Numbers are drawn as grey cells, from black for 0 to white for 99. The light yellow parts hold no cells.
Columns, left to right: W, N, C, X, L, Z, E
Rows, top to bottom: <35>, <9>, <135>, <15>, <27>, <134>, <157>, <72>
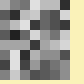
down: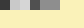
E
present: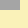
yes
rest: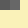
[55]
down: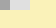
N
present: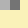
no
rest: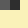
[73 78 40 31 83]

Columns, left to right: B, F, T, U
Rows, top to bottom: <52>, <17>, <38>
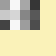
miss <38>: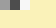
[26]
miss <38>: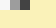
[30]
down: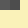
U

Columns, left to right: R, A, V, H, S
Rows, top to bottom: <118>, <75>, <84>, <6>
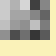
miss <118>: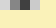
[69]
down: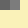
S
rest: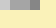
[39]

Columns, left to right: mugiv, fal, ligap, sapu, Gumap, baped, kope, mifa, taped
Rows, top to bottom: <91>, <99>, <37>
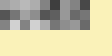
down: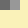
mifa
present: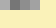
no
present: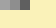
no
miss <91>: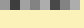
[72]
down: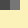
taped
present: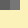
no
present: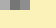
yes

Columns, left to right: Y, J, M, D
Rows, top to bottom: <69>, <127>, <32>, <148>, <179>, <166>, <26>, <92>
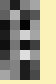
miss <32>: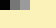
[6]
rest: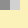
[64]
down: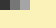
Y
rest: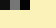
[60]
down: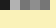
J
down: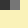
Y
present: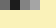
yes

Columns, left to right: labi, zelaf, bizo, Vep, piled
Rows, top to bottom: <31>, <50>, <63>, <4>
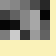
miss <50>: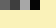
[52]
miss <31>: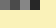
[56]
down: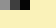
labi
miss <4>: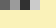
[48]
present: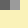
no
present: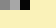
yes

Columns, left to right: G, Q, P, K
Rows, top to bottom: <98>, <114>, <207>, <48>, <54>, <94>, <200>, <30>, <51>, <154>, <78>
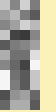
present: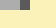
yes
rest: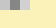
[48]
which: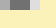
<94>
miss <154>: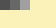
[57]
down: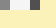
G
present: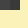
yes
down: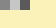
G

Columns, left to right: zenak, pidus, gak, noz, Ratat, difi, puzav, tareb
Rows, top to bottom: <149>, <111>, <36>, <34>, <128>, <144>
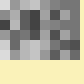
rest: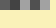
[46]
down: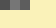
difi
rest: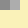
[36 26 63 31 63 46]
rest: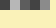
[50 46 46]
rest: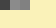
[46 46]
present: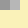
yes
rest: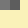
[31]

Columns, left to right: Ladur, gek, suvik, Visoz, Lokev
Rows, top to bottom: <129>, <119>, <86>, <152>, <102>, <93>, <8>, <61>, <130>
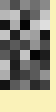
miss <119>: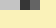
[71]
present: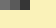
no
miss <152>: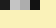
[62]
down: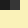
Lokev

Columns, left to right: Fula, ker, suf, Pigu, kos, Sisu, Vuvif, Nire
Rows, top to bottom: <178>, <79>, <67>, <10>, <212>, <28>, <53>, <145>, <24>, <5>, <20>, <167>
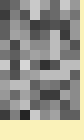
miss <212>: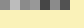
[68]
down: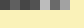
ker
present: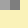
yes
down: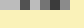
Sisu

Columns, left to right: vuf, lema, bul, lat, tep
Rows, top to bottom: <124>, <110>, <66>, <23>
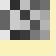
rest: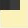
[47 60]
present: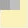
no
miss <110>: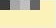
[79]
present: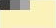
no
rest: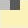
[43]
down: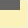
vuf
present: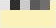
no

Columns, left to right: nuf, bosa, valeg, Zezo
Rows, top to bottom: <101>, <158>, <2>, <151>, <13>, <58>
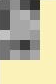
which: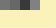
<13>
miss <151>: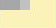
[60]
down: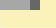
bosa
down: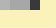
valeg
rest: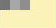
[65]

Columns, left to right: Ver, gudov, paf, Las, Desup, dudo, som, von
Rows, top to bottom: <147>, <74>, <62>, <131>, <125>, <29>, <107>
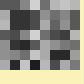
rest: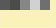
[29 24 71]
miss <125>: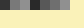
[66]
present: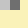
no
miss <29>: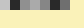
[61]
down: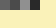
dudo
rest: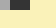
[29 56 43 52 34]
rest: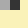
[20 29 56 43 52 34]

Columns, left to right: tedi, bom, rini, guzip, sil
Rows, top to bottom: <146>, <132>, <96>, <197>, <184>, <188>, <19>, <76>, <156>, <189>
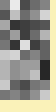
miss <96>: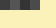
[65]
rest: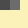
[51]
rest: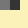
[86 24 38]
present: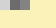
yes
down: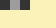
bom
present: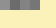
no

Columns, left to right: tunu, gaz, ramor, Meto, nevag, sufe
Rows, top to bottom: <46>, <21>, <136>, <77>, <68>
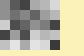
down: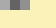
Meto
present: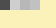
yes
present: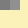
no

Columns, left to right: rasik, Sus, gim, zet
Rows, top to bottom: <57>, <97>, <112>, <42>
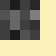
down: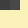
gim
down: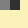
zet
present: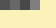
yes
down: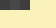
gim
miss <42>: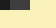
[32]
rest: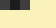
[15]
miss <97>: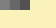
[28]

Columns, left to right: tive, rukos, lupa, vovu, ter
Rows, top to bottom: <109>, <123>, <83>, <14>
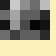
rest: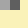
[37 16]
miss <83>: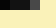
[59]
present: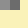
yes
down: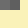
vovu
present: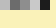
no
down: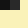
ter

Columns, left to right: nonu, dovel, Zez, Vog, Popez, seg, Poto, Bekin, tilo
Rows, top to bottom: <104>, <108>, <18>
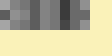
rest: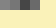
[56]
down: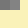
Zez
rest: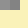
[36 51 46 23 41 41]
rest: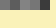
[41 56]

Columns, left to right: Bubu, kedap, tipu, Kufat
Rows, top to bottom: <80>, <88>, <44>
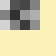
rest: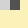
[27 50]
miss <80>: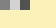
[27]
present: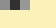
no
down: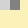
Bubu
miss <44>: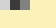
[55]
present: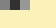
yes
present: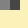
no

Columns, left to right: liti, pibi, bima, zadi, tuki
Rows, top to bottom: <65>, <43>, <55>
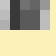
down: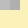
liti
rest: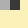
[35 35 73]
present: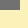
no

